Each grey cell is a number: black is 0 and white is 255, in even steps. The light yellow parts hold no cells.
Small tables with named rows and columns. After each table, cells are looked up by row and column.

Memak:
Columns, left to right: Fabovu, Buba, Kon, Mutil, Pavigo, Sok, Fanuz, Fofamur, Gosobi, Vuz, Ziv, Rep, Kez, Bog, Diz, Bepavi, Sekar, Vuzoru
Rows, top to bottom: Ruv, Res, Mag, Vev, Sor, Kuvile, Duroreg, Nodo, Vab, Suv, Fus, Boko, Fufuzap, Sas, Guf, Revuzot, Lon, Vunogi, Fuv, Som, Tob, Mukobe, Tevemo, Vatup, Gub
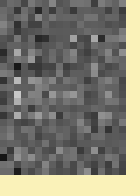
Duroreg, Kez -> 73
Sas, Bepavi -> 144
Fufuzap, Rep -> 112
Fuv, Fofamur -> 108
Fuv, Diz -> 104
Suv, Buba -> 90
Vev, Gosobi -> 86
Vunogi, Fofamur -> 101
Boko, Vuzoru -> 71
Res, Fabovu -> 106
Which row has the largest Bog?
Kuvile

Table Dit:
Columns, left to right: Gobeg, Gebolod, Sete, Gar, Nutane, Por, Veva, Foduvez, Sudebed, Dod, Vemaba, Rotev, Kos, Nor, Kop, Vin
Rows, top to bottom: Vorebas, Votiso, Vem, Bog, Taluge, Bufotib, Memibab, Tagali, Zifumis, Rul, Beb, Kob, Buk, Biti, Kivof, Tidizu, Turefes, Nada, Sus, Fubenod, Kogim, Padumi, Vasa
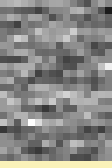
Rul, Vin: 239
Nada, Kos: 136
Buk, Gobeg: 103
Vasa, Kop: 136
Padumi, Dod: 131
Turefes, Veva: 108
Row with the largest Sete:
Bufotib

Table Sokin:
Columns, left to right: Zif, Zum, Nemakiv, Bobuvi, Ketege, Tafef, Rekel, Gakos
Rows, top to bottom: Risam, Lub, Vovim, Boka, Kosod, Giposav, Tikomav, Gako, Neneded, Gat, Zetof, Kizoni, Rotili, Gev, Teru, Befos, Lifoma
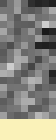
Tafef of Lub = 98
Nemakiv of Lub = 158
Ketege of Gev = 106
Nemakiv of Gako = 160
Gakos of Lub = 170
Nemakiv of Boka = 96
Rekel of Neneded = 115
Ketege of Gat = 69
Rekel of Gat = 132
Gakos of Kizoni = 61
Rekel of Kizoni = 112
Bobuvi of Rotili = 115
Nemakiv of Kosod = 86
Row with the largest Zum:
Gat

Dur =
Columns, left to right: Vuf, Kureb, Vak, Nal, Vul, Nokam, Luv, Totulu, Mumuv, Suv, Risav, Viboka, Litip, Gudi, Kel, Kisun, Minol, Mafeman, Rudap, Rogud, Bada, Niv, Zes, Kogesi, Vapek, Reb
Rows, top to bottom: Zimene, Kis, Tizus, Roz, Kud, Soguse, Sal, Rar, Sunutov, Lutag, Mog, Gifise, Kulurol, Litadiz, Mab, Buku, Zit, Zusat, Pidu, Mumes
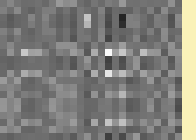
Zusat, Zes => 145
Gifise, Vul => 99
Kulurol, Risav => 136
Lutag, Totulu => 105
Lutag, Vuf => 104
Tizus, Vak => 102
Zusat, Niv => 122
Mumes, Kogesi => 129
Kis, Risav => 97
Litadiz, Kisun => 150
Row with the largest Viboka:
Rar

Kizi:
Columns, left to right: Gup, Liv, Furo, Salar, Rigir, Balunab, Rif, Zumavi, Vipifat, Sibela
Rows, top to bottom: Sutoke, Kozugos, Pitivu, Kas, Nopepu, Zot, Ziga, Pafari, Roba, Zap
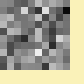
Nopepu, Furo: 171
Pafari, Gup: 180
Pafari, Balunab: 239
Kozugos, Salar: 213
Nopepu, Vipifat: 104
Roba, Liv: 164
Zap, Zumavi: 186
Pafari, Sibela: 122
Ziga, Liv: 74

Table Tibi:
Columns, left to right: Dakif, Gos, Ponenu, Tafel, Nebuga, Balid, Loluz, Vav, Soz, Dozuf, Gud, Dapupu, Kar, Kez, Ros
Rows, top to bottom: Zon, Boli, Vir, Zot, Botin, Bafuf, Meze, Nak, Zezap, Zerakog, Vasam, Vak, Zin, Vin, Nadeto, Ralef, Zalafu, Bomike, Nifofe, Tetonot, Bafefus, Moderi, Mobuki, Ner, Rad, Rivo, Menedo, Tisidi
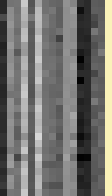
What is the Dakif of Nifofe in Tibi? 43
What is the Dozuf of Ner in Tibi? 146
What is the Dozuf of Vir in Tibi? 143
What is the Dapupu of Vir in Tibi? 38
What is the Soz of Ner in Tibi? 93
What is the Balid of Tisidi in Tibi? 165
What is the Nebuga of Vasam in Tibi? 93
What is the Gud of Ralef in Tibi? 137
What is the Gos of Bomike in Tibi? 147
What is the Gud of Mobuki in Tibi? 110
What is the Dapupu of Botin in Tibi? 38
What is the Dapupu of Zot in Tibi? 43
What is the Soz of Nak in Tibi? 93
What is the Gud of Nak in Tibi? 126
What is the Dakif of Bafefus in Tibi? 49
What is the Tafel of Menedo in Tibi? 182
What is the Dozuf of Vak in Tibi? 140
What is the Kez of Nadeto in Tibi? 122
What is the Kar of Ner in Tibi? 39
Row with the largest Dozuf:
Mobuki

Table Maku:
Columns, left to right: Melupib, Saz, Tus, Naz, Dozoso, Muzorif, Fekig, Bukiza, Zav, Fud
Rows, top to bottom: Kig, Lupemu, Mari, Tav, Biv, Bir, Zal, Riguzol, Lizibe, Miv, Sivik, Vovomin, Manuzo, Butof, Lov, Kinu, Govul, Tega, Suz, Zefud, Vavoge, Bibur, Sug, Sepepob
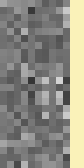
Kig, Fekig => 93
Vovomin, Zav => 211
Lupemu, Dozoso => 57
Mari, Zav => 103
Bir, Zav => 83
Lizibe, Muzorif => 92
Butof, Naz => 137
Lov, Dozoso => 83
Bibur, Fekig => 117
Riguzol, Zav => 111
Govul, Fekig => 181
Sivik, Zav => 143
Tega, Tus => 134
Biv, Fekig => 132
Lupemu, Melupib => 103
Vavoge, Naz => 137
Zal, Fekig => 92
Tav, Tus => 128
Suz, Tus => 96
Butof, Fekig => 180

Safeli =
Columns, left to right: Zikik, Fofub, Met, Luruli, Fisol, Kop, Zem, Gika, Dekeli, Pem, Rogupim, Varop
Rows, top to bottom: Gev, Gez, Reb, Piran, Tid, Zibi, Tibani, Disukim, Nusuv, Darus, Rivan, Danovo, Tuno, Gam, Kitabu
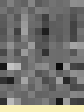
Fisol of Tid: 100
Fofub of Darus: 196
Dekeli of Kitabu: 24
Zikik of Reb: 93
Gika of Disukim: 109
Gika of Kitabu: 99
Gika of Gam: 108
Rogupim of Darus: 69
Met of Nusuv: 107
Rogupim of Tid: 67

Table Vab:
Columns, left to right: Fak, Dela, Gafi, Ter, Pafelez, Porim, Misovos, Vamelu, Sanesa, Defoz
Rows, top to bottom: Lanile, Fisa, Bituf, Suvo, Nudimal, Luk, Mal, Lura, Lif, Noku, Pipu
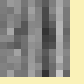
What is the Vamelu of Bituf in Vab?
116
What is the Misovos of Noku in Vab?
82
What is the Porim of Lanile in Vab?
116
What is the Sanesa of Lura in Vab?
167
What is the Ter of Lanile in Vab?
118
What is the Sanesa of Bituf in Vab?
170
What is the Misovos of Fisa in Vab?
74
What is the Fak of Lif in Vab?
124
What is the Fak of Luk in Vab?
138
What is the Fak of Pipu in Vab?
126
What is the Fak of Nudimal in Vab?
122
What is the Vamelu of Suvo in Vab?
95
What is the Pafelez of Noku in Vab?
156
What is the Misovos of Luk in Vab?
63
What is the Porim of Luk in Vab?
144
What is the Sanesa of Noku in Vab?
157
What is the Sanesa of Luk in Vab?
176
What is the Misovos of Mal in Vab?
71
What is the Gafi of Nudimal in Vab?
86
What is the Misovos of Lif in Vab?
81
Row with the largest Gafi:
Lura

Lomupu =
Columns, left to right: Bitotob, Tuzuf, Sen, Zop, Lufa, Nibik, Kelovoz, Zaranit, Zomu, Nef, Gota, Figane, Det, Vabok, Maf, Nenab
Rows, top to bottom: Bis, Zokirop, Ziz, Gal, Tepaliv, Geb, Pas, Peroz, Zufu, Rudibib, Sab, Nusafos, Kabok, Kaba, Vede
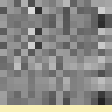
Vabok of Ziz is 97
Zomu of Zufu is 110
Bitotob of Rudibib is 110
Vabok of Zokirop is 98
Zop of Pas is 111
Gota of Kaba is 120
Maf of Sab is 80
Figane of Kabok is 134
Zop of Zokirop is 109
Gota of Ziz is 138
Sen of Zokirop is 141
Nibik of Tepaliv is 58
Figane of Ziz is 137
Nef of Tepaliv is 91

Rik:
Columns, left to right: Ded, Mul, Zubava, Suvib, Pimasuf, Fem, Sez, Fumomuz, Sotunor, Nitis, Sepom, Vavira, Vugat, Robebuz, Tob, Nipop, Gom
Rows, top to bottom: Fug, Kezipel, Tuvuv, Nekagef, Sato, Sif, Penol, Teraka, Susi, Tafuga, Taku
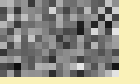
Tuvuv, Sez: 94
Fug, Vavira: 141
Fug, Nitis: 114
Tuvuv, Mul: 206
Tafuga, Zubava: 12
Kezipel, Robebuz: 95
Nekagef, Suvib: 114
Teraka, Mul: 103
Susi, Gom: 140
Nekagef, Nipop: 24
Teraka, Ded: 54
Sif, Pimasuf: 196
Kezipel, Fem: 130
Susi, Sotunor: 146
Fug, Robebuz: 97
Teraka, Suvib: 96
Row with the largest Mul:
Tuvuv

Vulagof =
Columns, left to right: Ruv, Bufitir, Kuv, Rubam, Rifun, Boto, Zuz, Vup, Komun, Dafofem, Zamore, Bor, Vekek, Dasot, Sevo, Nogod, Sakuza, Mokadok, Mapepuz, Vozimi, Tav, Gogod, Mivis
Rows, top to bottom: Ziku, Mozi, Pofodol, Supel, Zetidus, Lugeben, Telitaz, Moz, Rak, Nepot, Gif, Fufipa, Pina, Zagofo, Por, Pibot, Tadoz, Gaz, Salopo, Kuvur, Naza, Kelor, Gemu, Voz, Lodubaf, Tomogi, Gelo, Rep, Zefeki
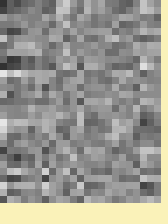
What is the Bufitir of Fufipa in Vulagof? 108
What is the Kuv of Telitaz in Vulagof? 174
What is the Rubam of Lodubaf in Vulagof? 168
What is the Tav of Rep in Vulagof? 110
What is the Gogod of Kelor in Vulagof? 195
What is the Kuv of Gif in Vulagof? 216
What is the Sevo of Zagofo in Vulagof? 134
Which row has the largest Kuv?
Gif

